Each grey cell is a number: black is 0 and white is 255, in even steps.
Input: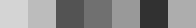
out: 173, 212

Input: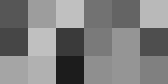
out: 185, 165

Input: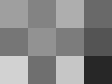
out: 105, 210

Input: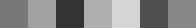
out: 135, 120

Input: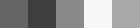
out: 168, 101

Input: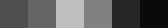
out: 10, 79

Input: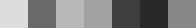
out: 135, 221

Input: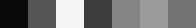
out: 114, 10

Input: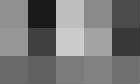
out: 75, 105

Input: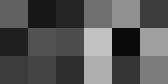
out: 60, 60
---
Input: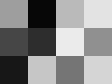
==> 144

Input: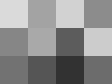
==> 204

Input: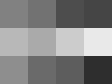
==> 233

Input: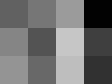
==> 63

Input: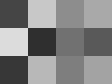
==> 89

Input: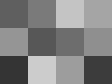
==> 143

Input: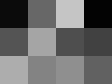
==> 65

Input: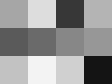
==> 151
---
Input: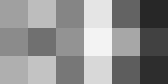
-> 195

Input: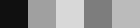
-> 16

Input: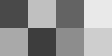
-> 233

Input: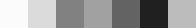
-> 129

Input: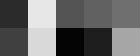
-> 64

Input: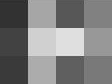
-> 152

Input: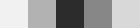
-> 241

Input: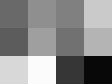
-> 180
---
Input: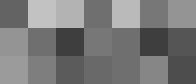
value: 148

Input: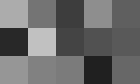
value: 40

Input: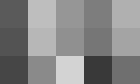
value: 83

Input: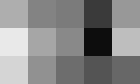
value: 233

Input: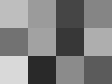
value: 114

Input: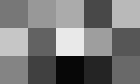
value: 198

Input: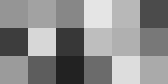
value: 61
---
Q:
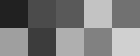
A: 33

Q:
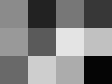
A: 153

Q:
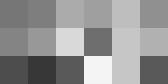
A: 132

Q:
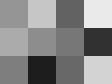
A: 171

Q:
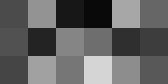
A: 81

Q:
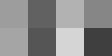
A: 157

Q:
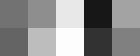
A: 114

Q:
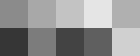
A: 139

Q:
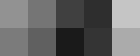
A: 146

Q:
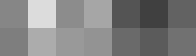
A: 134
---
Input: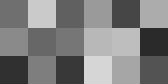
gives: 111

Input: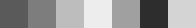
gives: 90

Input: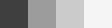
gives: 63

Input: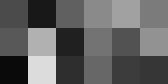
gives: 75

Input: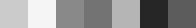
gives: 203

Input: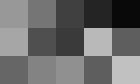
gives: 152

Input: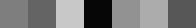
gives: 126

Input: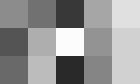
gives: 140
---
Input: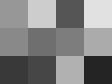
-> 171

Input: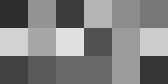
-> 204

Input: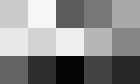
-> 134

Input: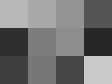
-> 39

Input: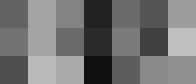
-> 191

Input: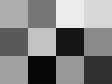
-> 137

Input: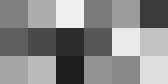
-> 193

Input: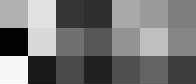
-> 134

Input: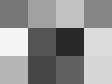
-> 220
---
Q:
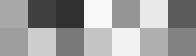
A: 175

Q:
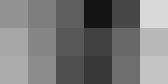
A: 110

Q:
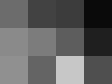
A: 199

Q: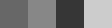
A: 54

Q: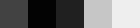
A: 198

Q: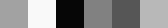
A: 86
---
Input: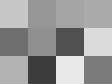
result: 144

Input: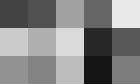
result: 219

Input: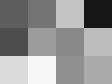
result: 156

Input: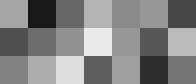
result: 151

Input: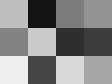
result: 203

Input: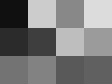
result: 62

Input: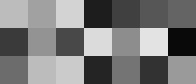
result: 141

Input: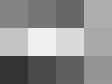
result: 240
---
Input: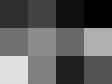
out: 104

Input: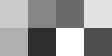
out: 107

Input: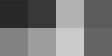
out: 178

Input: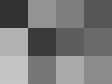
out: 93

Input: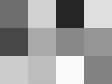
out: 136

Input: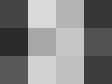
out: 198
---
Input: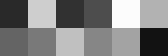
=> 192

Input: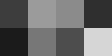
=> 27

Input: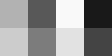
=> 204

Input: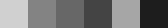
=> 103

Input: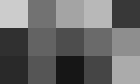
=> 85

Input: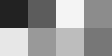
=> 231

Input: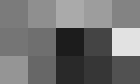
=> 103

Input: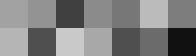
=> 168

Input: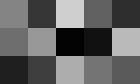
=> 62
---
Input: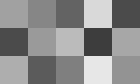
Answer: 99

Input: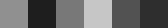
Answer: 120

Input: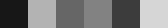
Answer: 102

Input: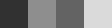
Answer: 99

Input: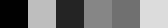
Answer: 36

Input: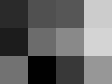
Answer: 86

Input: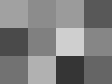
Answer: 155

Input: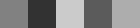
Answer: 203
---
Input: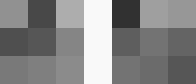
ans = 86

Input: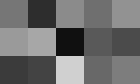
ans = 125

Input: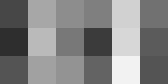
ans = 84

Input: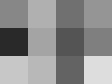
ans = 221

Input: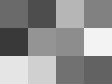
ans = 98

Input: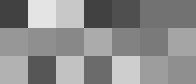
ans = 143

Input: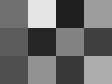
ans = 172
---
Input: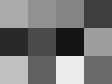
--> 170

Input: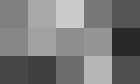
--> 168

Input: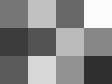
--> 193

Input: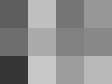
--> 185

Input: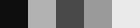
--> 154

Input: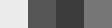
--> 85

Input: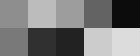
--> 188

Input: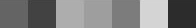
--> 158

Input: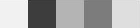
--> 180
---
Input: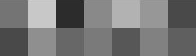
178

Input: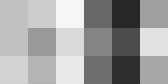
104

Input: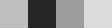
38

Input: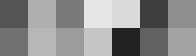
218

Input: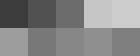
108

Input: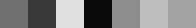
141
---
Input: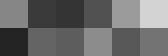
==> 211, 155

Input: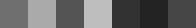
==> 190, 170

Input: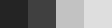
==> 222, 194

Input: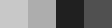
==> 200, 173

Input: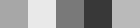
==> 233, 186

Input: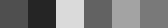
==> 218, 163
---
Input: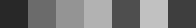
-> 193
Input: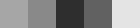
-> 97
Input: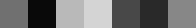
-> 41
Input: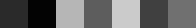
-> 64
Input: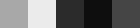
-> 14
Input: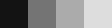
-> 171
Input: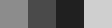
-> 32
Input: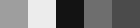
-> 110
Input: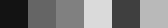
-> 63
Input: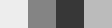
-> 55
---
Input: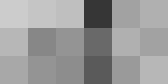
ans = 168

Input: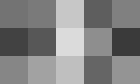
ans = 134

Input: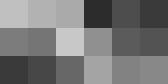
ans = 58

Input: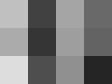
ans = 221

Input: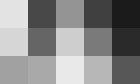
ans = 161

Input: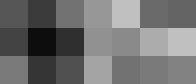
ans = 122
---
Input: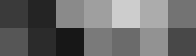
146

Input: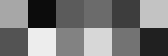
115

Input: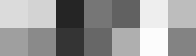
252

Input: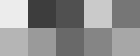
133

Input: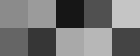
183

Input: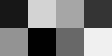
104

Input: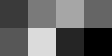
37
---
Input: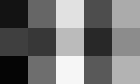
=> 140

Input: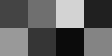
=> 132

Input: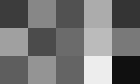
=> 121

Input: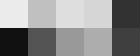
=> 63

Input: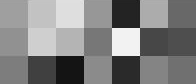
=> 78

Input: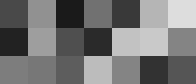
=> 132

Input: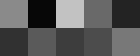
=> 120
